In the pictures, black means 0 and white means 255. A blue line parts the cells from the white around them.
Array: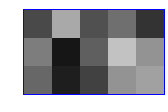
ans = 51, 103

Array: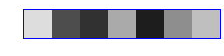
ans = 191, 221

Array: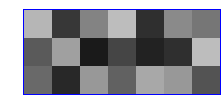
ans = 118, 105

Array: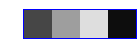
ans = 13, 70

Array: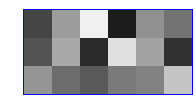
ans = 115, 150

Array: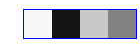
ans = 131, 247

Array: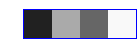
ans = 249, 33

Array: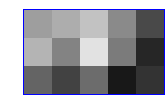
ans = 73, 100

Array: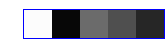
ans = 38, 252
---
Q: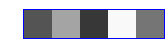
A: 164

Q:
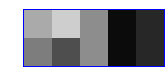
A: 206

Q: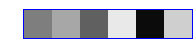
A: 167

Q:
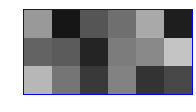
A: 22

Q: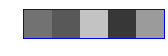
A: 88

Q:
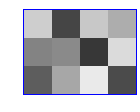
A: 69

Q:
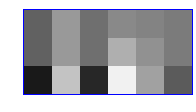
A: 153

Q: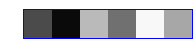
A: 10
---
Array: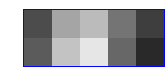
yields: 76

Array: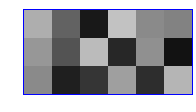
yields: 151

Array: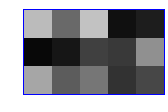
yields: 8

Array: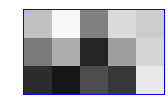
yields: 121

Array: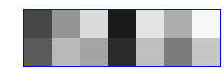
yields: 71

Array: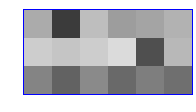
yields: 205
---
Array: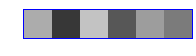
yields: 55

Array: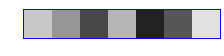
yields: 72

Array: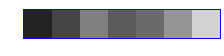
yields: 128

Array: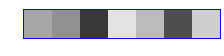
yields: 56

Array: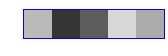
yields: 186

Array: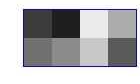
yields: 172
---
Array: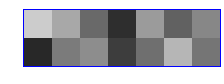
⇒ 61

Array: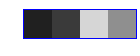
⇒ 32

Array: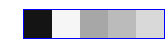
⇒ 246

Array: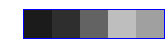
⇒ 46

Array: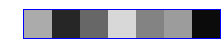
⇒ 216

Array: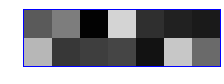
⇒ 69

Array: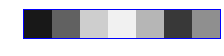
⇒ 241

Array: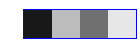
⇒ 24

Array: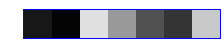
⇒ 153

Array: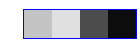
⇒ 196
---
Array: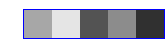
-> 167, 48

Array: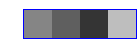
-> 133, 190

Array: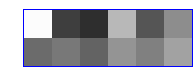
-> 252, 162

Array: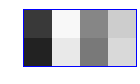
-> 57, 217

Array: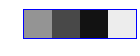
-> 148, 237

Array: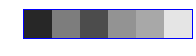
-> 39, 229

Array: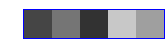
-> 69, 159

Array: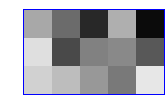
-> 168, 231

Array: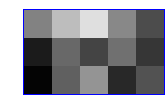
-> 130, 82
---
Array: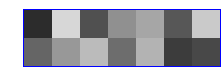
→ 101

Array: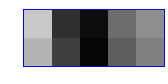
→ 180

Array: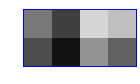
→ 76

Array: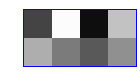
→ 174

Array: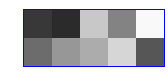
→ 108

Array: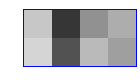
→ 213

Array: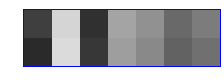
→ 42

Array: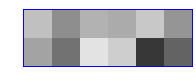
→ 163

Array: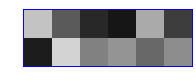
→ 28
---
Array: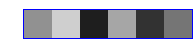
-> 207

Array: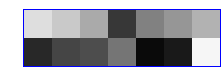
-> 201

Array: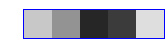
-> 147

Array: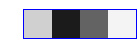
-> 27

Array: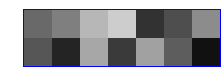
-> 127

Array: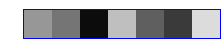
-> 117

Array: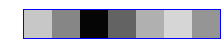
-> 134

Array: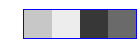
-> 237

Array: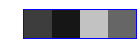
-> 22
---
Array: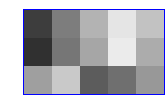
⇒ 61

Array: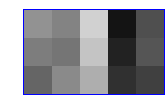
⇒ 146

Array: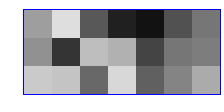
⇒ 158

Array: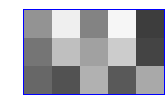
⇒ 147

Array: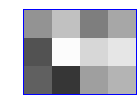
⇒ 147

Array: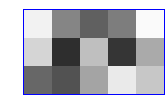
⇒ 242

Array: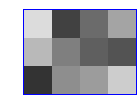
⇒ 220
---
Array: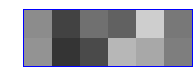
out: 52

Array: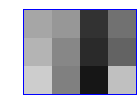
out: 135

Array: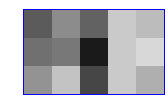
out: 120

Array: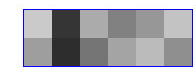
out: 45

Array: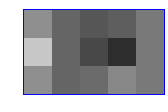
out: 101

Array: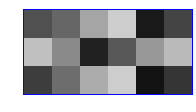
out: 138

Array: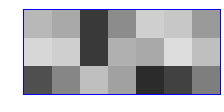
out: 207

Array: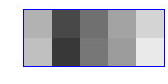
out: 56

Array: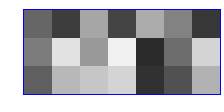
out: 226

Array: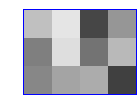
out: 222
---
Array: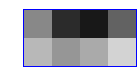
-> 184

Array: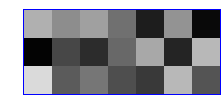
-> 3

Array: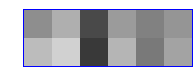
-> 188

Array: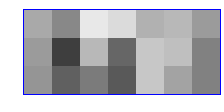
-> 155

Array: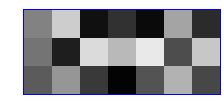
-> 116

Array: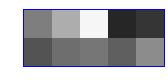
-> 83

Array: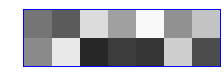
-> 138

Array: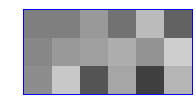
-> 135

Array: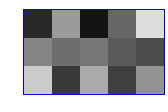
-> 133
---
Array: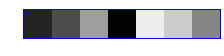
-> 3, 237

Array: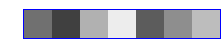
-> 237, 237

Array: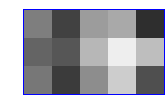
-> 183, 238

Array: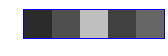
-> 191, 191

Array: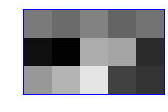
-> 173, 229

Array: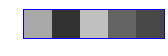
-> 192, 192

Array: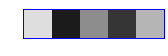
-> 141, 222
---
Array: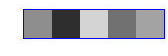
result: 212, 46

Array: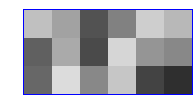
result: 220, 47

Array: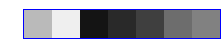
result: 239, 20

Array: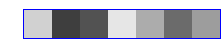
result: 230, 62

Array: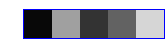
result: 214, 8

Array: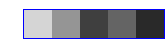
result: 213, 41

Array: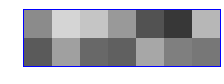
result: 213, 55
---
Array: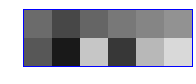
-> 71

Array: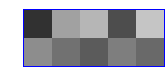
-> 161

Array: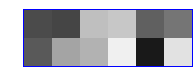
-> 69

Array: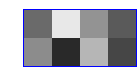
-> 232

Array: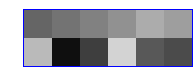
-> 115

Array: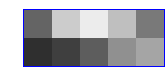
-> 204

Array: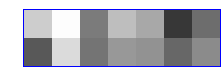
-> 253

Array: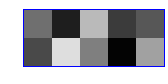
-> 30

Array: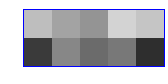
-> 163
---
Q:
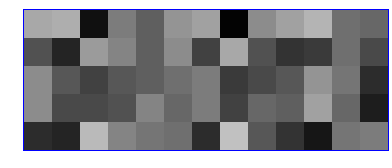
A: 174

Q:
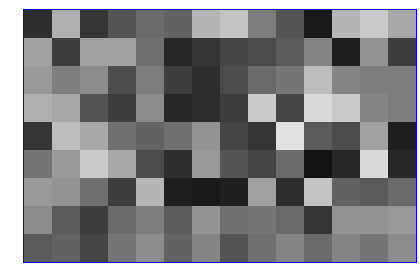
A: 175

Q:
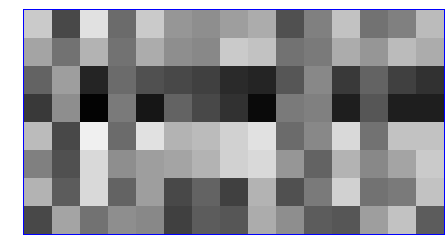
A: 72

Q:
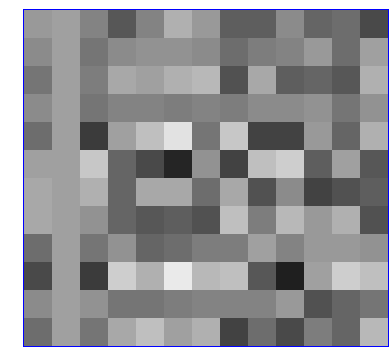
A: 160

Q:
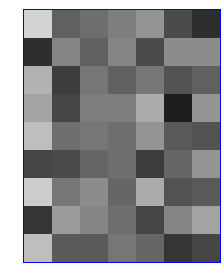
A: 96

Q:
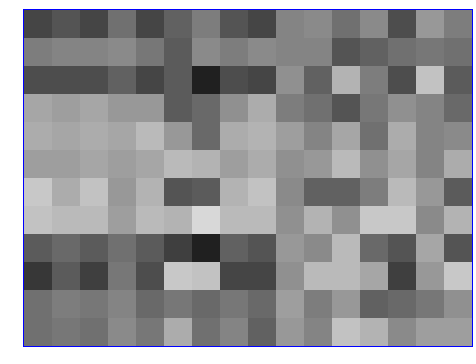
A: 84

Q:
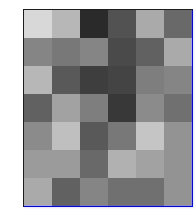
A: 183
